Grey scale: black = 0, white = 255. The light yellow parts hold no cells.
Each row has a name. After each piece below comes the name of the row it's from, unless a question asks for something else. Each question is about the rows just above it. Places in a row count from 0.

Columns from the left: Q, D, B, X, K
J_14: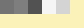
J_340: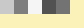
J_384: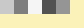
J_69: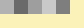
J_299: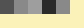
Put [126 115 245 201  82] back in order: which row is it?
J_340
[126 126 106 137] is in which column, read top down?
D
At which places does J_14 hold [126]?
1

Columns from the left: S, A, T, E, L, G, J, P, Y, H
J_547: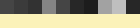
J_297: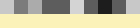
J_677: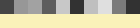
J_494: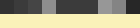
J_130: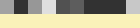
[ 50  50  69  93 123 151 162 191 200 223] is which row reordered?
J_677
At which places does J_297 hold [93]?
3 4 6 8
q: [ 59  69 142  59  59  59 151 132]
J_494
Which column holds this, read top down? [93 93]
E
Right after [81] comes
[93]
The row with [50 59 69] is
J_494
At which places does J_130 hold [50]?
1 6 7 8

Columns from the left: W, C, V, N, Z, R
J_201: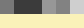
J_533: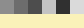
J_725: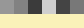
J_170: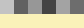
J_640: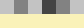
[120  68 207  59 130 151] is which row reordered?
J_725
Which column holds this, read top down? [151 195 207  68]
N
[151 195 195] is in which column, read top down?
W
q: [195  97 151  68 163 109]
J_170
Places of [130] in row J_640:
1 4

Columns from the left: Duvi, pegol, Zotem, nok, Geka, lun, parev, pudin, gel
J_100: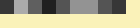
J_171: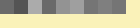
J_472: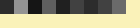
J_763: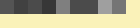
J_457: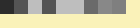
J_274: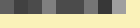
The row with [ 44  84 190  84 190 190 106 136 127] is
J_457
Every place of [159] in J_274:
8
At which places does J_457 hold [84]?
1 3
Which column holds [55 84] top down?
nok
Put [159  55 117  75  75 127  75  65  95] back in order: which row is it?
J_274
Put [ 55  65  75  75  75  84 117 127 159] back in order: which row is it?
J_763

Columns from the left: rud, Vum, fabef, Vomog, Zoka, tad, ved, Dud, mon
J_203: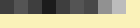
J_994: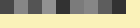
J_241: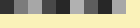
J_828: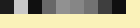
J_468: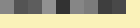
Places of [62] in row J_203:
0 2 4
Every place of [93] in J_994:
7
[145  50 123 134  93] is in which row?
J_994
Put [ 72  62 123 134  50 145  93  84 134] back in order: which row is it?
J_468
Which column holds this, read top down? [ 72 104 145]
Vomog

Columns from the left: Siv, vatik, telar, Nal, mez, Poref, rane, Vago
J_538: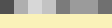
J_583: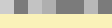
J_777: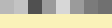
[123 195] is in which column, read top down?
vatik
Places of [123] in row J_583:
1 4 5 7
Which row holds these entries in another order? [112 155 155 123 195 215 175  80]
J_538
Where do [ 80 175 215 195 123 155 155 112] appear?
J_538
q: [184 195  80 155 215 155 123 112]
J_777
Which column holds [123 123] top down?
mez
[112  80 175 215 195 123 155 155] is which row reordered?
J_538

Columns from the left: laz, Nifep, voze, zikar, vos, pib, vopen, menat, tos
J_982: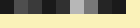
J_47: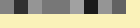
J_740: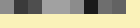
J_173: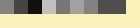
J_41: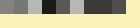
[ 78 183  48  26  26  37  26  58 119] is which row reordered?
J_982
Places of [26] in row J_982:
0 3 8
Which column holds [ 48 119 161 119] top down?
vos

